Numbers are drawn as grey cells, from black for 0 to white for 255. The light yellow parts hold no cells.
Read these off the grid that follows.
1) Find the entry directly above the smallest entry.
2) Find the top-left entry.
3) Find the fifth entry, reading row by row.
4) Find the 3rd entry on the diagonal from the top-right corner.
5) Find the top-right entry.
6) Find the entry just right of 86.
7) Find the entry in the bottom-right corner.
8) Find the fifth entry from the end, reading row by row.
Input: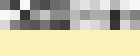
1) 184
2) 128
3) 77
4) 54
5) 248
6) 116
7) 172
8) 216

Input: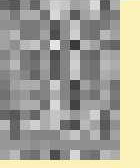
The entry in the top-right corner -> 172
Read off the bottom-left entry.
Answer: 161
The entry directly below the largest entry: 77
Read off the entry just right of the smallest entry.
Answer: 184
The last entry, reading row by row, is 172
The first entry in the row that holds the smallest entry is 161
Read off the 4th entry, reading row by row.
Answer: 101
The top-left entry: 101
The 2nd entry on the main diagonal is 122
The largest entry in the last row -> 215
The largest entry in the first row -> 215
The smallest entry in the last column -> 101
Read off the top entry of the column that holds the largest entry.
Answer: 206
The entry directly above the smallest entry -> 206
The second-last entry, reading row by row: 184
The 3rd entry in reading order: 143
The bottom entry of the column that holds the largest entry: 77
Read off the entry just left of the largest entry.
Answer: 132
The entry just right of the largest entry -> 122
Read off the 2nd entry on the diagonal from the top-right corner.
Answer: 113
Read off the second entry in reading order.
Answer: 89
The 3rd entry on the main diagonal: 122
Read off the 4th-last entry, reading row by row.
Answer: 122
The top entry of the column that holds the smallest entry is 161

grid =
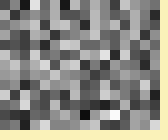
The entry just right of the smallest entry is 153
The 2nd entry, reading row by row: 132
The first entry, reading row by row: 73
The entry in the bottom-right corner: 215
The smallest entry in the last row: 33
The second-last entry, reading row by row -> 143
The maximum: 250
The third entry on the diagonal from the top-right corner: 175
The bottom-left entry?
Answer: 103
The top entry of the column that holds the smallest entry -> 113
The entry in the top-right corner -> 113
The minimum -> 13
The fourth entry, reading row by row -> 226
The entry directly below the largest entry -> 62
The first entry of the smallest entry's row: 73
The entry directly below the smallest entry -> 175
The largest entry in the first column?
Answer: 205
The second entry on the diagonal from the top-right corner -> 122
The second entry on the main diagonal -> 53
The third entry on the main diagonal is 163
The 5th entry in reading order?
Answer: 103
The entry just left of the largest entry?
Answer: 205
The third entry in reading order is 23
